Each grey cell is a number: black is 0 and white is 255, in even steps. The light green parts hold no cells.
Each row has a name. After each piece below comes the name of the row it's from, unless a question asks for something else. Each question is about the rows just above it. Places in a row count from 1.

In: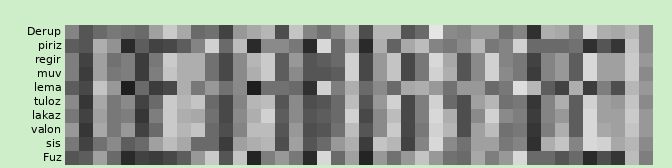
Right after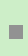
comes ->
[42]
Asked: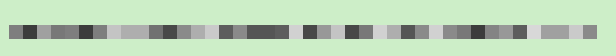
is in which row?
muv
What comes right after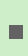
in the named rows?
[168]

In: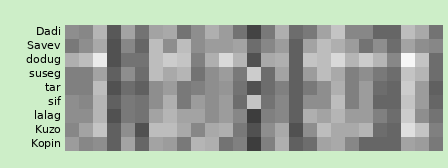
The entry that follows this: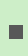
[163]
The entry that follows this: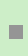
[115]
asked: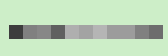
lalag
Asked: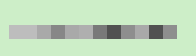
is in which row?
Kuzo

